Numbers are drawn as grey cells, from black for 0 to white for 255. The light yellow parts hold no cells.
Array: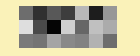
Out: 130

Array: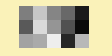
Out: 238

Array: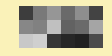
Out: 39

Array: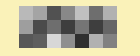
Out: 47

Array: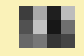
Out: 119

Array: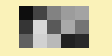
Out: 185
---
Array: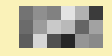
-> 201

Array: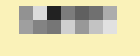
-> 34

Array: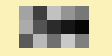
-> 43

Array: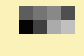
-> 136

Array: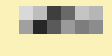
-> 62

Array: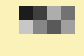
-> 173
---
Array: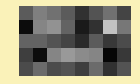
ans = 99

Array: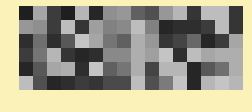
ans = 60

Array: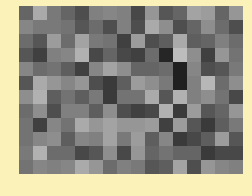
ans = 115

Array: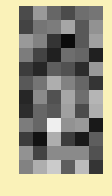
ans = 60

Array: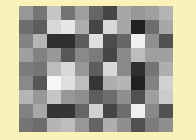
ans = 181

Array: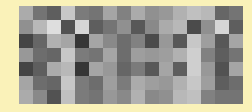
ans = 68

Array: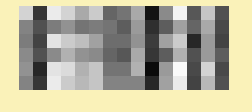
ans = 138

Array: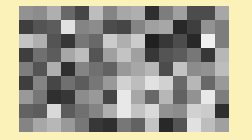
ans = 153
